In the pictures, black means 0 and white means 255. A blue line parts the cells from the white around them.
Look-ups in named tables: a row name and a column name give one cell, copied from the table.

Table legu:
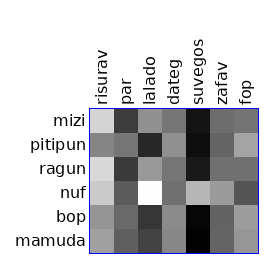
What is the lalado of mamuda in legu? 66
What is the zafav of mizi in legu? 109
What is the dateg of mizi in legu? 118
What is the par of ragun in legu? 58
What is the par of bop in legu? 105
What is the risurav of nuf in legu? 202
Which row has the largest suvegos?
nuf

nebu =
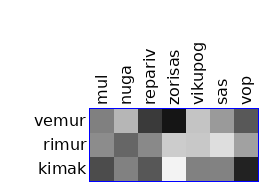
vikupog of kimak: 129
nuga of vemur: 182
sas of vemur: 154
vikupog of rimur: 200
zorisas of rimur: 204
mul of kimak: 76
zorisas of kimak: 243
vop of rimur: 161
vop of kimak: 34
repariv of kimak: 87
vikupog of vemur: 196
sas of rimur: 222
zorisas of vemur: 21
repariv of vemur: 58

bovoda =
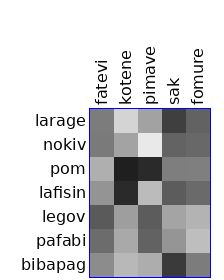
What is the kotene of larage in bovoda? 212
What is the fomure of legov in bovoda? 179
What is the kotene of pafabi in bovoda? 169
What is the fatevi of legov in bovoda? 90
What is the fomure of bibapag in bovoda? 124
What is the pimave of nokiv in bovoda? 233

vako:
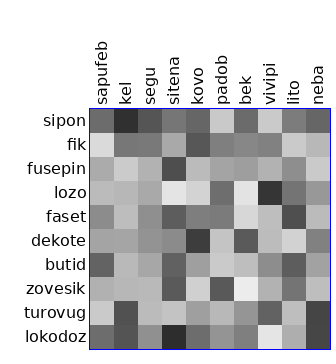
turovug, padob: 184
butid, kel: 185
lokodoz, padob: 148
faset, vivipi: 190
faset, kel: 189
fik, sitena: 169
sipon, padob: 201
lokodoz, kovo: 109
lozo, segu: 169
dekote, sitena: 139
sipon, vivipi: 202
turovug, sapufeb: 202
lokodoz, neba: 70
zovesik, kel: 183

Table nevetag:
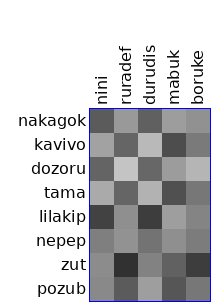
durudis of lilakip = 61
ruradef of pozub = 91
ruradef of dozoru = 196
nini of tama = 170
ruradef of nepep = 146
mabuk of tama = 80
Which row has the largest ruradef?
dozoru

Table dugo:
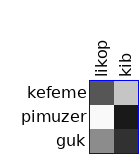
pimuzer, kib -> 25
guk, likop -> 140
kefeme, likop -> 86
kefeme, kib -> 197
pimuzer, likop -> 249
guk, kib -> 49

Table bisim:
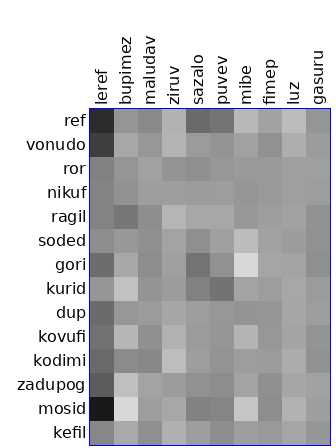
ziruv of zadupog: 155
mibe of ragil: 152
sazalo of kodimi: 157
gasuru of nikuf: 157
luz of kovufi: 164
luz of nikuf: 159
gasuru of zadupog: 162
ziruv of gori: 160
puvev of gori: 145
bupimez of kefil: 169
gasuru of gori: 143
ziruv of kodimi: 189
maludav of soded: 144
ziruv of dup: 166
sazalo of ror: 143
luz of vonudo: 174
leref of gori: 109

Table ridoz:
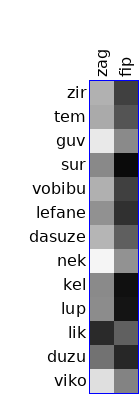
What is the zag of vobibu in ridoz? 176
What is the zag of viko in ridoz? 223
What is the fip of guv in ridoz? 138
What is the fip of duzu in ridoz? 39
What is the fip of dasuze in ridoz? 95
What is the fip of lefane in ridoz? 48
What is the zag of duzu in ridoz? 114
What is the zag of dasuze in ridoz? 181
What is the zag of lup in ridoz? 140
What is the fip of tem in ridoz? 84
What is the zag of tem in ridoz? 170
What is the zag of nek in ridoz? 245
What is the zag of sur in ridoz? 137
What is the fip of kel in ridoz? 16
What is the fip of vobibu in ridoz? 64
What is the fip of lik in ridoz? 96
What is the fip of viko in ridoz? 131
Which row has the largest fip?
nek

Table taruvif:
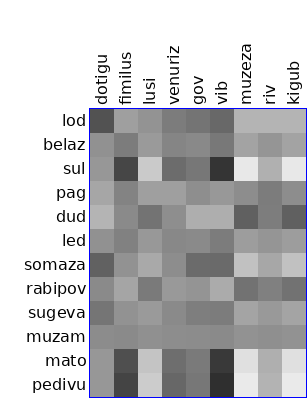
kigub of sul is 232
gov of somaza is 107
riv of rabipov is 128
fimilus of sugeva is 146
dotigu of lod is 82
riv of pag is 124
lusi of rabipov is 122
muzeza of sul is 232
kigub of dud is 96
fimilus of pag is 131
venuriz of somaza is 141
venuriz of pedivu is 103
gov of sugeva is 126
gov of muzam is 140
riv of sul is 176
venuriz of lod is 124
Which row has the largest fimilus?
rabipov

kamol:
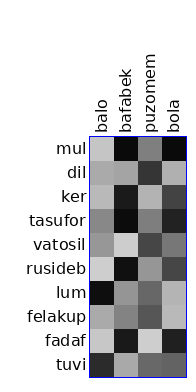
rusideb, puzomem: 150
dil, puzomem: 53
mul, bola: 10
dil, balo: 170
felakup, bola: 185
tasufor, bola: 34
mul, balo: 197

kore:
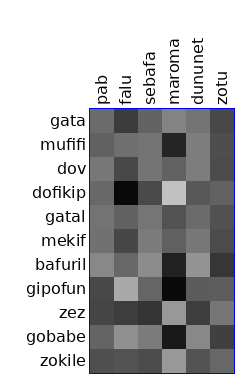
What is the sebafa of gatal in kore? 117
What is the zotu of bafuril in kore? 54
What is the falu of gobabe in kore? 144
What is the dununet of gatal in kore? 107
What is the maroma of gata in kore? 131
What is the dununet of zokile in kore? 83
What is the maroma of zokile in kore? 152

